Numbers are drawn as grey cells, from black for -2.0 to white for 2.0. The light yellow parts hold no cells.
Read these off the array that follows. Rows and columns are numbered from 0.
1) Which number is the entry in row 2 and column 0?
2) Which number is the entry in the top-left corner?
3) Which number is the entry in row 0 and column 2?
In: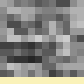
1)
0.0
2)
0.6
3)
-0.2
